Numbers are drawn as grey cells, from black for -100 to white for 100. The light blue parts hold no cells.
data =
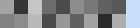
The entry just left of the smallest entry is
28
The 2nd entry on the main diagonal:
10
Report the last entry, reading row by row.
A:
36
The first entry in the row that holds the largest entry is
28
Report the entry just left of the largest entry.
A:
-58

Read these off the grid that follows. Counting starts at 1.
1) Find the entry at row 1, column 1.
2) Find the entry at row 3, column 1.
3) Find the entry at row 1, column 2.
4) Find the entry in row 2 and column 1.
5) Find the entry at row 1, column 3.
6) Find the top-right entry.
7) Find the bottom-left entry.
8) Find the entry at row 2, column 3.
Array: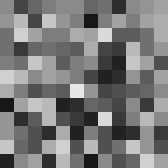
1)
8
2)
-12
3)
-46
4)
17
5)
-20
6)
27
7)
-74
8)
-46

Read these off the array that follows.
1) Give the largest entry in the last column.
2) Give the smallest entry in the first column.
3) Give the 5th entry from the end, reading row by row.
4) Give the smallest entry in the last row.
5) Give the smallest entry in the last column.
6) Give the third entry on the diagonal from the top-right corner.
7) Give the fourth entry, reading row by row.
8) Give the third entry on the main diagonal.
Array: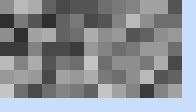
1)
27
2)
-63
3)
27
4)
-53
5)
-43
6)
-23
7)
-23
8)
27

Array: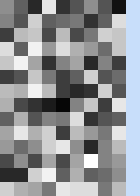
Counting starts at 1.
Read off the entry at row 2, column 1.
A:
3
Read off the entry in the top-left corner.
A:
11
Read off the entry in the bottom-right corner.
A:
47
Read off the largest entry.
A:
100
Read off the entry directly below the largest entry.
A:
-25
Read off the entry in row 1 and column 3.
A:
-69
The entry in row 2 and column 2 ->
-34
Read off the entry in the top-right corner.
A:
-87
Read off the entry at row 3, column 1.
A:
-52
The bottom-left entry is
63
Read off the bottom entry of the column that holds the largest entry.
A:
73
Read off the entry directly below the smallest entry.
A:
-6
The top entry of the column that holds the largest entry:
11
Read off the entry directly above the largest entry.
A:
-69
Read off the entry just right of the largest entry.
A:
3
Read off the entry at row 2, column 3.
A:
63
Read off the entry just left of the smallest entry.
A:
-79

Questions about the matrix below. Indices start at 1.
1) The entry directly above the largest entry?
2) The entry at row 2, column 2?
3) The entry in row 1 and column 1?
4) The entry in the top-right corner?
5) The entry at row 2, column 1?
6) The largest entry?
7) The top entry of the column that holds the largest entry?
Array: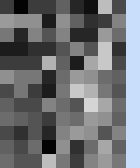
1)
40
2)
13
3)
-53
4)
-43
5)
21
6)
67
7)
-88

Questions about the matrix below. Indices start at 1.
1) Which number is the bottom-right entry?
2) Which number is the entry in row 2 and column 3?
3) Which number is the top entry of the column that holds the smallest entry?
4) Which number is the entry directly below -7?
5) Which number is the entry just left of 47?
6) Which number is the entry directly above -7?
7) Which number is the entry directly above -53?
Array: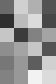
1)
72
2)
72
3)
-17
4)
2
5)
-63
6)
11
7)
47

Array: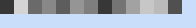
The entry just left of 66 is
-57
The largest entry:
66

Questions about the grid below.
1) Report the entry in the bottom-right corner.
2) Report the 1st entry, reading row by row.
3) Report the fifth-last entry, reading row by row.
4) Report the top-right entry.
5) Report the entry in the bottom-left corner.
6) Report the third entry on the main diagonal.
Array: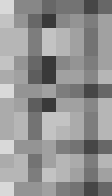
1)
-19
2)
70
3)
26
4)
-19
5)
70
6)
-2

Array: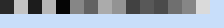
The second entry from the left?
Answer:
53
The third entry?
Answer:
-78
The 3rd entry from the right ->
-13
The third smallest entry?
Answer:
-68
